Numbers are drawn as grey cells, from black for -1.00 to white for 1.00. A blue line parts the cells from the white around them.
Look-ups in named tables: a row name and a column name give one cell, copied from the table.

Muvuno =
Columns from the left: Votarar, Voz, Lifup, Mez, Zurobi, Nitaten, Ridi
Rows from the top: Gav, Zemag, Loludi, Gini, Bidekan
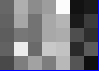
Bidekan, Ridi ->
-0.88
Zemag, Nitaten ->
-0.80
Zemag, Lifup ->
-0.10
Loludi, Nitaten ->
-0.39
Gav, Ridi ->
-0.80
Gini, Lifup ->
-0.17
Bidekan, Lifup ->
0.27
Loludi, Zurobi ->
0.35
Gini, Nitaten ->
-0.68
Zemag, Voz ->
0.31
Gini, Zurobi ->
0.52

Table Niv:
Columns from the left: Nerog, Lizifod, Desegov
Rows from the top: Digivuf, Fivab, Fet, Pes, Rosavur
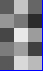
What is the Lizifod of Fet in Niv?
0.83
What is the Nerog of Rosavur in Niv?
-0.31
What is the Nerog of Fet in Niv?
-0.45
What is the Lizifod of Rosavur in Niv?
0.70
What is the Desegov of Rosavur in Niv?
0.46
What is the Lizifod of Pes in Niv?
0.24
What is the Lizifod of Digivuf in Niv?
0.54
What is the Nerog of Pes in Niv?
-0.03
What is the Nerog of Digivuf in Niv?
-0.29
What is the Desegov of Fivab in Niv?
-0.66
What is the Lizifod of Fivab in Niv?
-0.07
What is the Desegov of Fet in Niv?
0.22
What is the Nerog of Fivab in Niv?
0.18
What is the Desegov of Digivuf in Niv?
-0.20
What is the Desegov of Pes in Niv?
-0.50

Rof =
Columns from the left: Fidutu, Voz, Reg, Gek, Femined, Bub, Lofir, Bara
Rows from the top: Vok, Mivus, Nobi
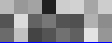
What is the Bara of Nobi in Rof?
0.18
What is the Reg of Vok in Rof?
0.28
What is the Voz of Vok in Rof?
0.19
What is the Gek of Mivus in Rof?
-0.07
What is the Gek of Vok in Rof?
-0.75
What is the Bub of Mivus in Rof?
-0.37
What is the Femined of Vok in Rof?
0.61
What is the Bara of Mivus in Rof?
0.10
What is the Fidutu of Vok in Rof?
0.46
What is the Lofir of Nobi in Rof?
0.78
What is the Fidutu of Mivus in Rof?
-0.34
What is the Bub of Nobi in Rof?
-0.25
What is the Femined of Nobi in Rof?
-0.11

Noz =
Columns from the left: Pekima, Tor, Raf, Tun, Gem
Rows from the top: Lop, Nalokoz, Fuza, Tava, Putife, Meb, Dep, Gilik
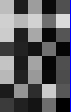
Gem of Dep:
-0.32
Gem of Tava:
-0.96
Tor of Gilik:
-0.74
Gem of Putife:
-0.38
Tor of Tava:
-0.73
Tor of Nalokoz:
0.44
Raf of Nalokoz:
0.65
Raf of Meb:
0.20
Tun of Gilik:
-0.14
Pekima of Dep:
-0.79
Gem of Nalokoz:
0.72
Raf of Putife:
0.29
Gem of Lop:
-0.37
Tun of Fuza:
-0.94
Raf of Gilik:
-0.84
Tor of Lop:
-0.78
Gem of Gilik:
-1.00
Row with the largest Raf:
Nalokoz

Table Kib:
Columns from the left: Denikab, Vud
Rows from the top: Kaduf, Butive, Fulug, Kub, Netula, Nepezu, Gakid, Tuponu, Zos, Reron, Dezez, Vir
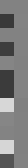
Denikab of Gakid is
-0.54
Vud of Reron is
0.01
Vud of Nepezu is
0.03
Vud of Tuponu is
0.00
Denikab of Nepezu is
-0.54
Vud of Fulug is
0.02
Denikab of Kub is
-0.52

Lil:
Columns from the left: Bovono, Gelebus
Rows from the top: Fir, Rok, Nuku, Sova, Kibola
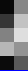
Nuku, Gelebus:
0.74
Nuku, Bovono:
0.02
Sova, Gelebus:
0.15
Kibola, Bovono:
-0.91
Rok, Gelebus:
0.52
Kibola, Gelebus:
-0.30
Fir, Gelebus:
0.06
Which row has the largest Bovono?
Sova

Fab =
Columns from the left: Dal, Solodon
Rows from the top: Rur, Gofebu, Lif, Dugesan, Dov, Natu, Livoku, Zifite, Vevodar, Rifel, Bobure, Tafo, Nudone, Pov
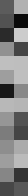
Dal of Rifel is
-0.03
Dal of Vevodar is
0.18
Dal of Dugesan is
0.14
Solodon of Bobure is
0.34
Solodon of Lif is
0.60
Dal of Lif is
-0.67
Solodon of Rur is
0.39
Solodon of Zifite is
0.42
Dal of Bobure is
0.11
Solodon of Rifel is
-0.46
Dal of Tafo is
0.24
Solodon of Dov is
0.49
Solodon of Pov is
-0.31
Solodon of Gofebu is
-0.92
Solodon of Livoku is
0.07
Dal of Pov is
-0.44
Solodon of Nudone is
-0.59

